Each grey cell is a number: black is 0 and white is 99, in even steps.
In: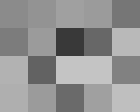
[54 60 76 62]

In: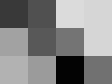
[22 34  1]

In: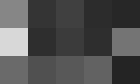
[52 18 34]

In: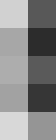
[81 17]

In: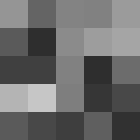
[58 18 50 21 19]

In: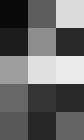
[ 4 55 91]
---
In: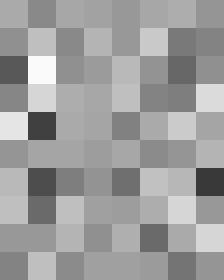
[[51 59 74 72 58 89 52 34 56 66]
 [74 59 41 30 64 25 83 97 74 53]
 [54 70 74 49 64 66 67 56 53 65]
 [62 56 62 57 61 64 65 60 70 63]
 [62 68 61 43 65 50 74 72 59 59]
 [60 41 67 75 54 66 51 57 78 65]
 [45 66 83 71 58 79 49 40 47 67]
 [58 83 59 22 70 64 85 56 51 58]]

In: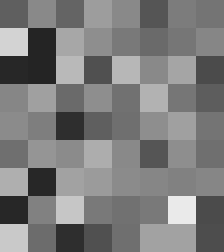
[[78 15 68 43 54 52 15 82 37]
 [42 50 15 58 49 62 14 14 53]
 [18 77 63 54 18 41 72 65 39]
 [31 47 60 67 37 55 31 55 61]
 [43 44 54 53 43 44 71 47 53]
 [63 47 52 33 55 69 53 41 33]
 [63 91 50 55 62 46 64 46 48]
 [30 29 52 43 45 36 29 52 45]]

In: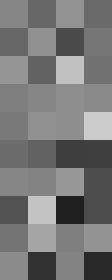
[[54 45 32 52 42 47 49 58 40 52]
 [19 64 76 51 38 56 52 38 56 40]
 [51 49 12 59 24 55 55 75 29 57]
 [16 57 30 30 25 79 53 44 46 41]]

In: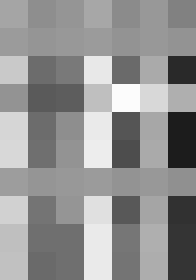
[[75 74 81 61 84 83 57 78 60 64]
 [41 43 45 58 43 42 35 42 58 55]
 [43 43 58 59 57 55 36 47 59 58]
 [91 91 87 60 92 91 74 90 60 65]
 [45 46 34 57 30 33 98 41 57 54]
 [67 68 64 59 66 65 84 66 59 59]
 [20 20 19 56 11 11 68 16 57 50]]

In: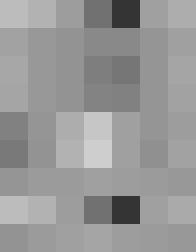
[[57 73 58 47 50 64 65 63 73]
 [60 69 60 57 58 59 59 59 69]
 [62 61 60 69 67 57 57 57 61]
 [64 44 62 80 77 51 49 53 44]
 [61 20 61 62 62 50 46 53 20]
 [60 62 60 56 58 58 58 58 62]
 [59 66 59 63 61 63 64 62 67]]

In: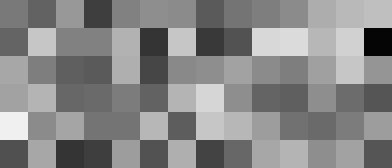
[[31 93 63 65 39 47]
 [65 54 70 49 77 38]
 [20 64 40 37 50 59]
 [24 45 41 35 50 24]
 [61 45 48 68 69 50]
 [32 71 38 27 20 55]
 [68 36 70 53 77 54]
 [26 77 83 55 22 35]
 [40 71 55 63 32 45]
 [65 61 39 54 84 49]
 [70 44 37 49 85 54]
 [55 41 55 62 71 67]
 [63 48 42 77 81 72]
 [33 61 33 58  2 74]]

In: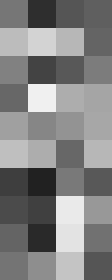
[[45 39 29 24 74 62 40 50 73 46]
 [55 16 25 13 67 52 93 26 82 18]
 [76 88 91 47 40 57 67 34 71 33]
 [33 44 59 34 71 65 64 48 39 37]]

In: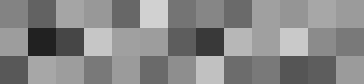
[[34 61 51]
 [65 13 38]
 [61 27 64]
 [47 77 59]
 [60 62 40]
 [41 61 81]
 [55 36 45]
 [75 22 52]
 [42 71 41]
 [47 62 62]
 [33 78 58]
 [36 54 65]
 [60 47 60]]
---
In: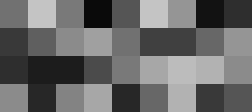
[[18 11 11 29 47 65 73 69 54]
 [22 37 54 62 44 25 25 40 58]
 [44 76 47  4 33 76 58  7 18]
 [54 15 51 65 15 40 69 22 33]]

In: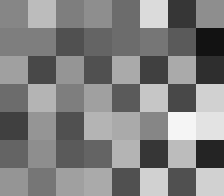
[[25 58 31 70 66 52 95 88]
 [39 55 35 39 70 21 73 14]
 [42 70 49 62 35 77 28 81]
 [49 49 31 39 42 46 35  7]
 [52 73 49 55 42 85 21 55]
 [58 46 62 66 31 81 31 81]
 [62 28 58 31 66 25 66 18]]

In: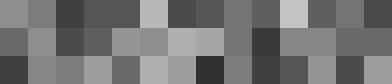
[[25 52 48 61 41 68 61 19 48 25 33 58 29 61]
 [41 55 29 37 58 55 68 65 45 22 52 52 41 41]
 [55 48 25 33 33 72 29 33 45 37 76 37 45 29]]

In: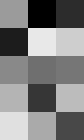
[[11 90 80]
 [53 43 46]
 [60  0 17]
 [70 21 73]
 [87 66 28]]

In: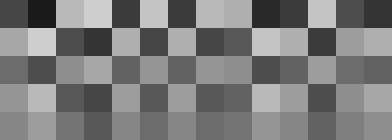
[[27 10 72 80 23 76 23 72 68 16 23 76 30 20]
 [42 30 55 65 38 58 38 58 55 30 38 61 42 38]
 [52 61 45 34 52 42 52 42 45 58 52 38 49 55]
 [58 72 34 27 61 34 61 34 38 72 61 30 55 65]
 [65 80 30 20 68 27 68 27 34 76 68 23 61 68]]

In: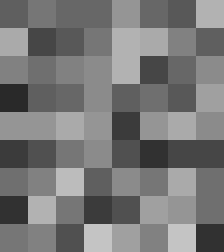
[[16 37 40 54 37 43 34 62]
 [19 69 46 23 31 62 58 43]
 [23 31 46 54 31 19 27 27]
 [37 46 40 40 58 40 34 69]
 [43 50 73 37 54 46 66 43]
 [46 50 31 76 62 50 76 19]
 [50 43 50 54 69 27 40 54]
 [58 58 66 58 23 58 66 54]
 [66 27 34 46 69 66 50 37]]

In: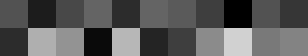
[[17 68 57  4 71 14 24 54 81 47 51]
 [32 11 28 39 17 39 35 24  0 32 21]]
